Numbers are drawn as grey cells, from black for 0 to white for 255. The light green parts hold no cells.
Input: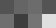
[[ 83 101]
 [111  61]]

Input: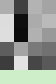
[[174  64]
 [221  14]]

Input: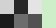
[[210  39]
 [ 27 109]]

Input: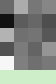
[[106 172]
 [ 18  92]]

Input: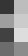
[[ 53 189]
 [158 203]]

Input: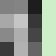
[[129 132]
 [168 197]]

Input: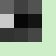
[[ 99  64]
 [201   7]]

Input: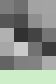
[[125 111]
 [ 86  76]]

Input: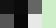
[[18 11]
 [85  7]]
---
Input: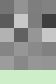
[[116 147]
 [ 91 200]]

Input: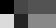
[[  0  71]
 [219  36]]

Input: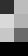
[[ 47 189]
 [217 179]]

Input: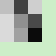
[[192  65]
 [218 144]]

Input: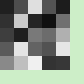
[[ 32  77]
 [ 49 202]]

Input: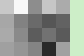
[[200 248]
 [167 130]]

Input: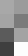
[[168 155]
 [164 123]]
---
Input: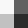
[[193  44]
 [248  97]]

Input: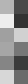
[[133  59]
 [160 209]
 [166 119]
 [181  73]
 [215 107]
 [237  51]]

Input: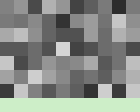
[[ 59 198 129  88 122  94  51 206  59 198]
 [ 88  88 108  81 213  67  81 108 115  74]
 [122 115 137 100  51 137 156 115 198 143]
 [129 149  74 177 149  67  94 122  44 122]
 [162 129 206 162 137 100 115  94 137 177]
 [169 190 143 100  81  81 156 108 177 156]
 [198  74 108 149 129 137 169  88 115 190]]

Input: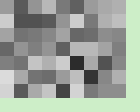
[[103 148 127 148  96 184 184 163 127]
 [127 115 196 176 204  44 169  82 135]
 [155  90 148 184 121  96 155 169 176]
 [163 115 121 135 163 103 109 141 135]
 [204  82  82  90 148 204 121 176 190]
 [211  90 169 196  68 211 121 141 141]
 [219 169 115 109 155 190  52 135 176]]

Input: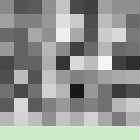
[[ 72  98  98 174  52 217 188 245  64  46]
 [ 78 188  84 196 152 129 137 160 168 174]
 [ 90 217  90 129 152 113 129 113 182 203]
 [106  98 168 144 238 168  84 203 217 121]
 [113  72 113 210 182  24 152 113  58  78]
 [137  84  90 144 196  72  64 160 144 144]
 [152  98 121 182 137  64 106 182 106 113]
 [160 129 129 152 224 203  78 188 160 106]
 [182 210 188 144 196 174 210 168 121 174]]

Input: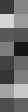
[[ 52 126]
 [ 59 134]
 [ 65 105]
 [ 77  97]
 [ 89  83]
 [126  24]
 [163 200]
 [213 155]]
